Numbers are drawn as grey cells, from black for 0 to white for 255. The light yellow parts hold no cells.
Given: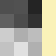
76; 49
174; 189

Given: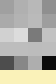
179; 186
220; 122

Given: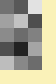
194; 78
108; 129

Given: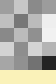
119; 187
187; 144

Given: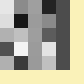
23; 155
192; 158

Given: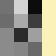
170; 61
42; 159

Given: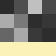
121; 45
168; 57

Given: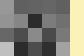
134; 43
77; 138
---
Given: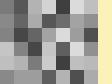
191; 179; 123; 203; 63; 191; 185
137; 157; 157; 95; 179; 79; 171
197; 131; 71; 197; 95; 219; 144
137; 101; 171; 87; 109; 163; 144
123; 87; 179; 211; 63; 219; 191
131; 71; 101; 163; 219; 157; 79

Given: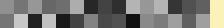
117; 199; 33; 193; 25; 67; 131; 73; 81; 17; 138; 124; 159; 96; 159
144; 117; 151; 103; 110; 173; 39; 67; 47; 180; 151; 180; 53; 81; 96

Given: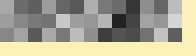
135; 163; 89; 169; 121; 188; 142; 62; 83; 75; 115; 194; 95
157; 135; 121; 115; 200; 157; 150; 181; 34; 68; 163; 150; 213
169; 107; 95; 157; 101; 89; 175; 121; 107; 54; 142; 101; 188

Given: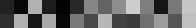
46; 177; 21; 169; 8; 120; 72; 183; 65; 59; 112; 156; 85; 191
34; 8; 177; 28; 2; 40; 134; 99; 142; 205; 127; 21; 120; 198

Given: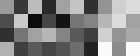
77; 202; 12; 70; 20; 117; 131; 182; 220; 161
48; 117; 161; 182; 131; 89; 63; 208; 147; 169
176; 63; 89; 70; 83; 109; 33; 250; 139; 250
155; 55; 188; 40; 161; 196; 48; 147; 208; 220

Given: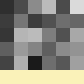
54; 181; 187; 126; 81; 168
67; 175; 26; 110; 87; 160
95; 154; 132; 95; 139; 147
60; 118; 60; 81; 110; 102
47; 75; 139; 187; 75; 218
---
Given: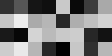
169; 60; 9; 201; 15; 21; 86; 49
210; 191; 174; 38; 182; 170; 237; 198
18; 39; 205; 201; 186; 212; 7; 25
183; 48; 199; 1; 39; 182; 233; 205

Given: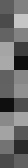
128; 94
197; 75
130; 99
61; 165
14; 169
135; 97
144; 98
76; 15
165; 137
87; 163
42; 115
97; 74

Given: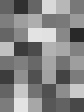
120; 183; 217; 101; 48; 99
154; 121; 118; 174; 158; 126
40; 136; 225; 227; 136; 101
129; 168; 178; 75; 59; 193
158; 114; 165; 104; 127; 115
124; 67; 162; 80; 144; 60
202; 141; 80; 115; 200; 100
72; 98; 87; 167; 227; 124

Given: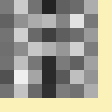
173; 107; 96; 35; 114; 203; 123
120; 226; 132; 184; 171; 145; 98
154; 109; 94; 63; 105; 207; 115
124; 208; 151; 176; 199; 140; 111
161; 97; 123; 44; 119; 190; 114
148; 191; 89; 42; 165; 239; 81
173; 113; 124; 49; 105; 195; 114

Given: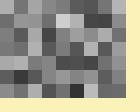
180; 117; 85; 91; 123; 135; 165; 117; 174
139; 69; 71; 178; 206; 111; 147; 149; 110
113; 172; 140; 158; 129; 70; 168; 90; 126
156; 89; 178; 86; 123; 89; 177; 111; 120
145; 113; 70; 79; 76; 133; 123; 176; 169
129; 93; 146; 132; 151; 133; 88; 58; 93
107; 105; 187; 51; 113; 84; 174; 114; 139

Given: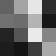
44; 230; 164; 99
23; 180; 109; 113
132; 234; 85; 35
170; 60; 20; 29
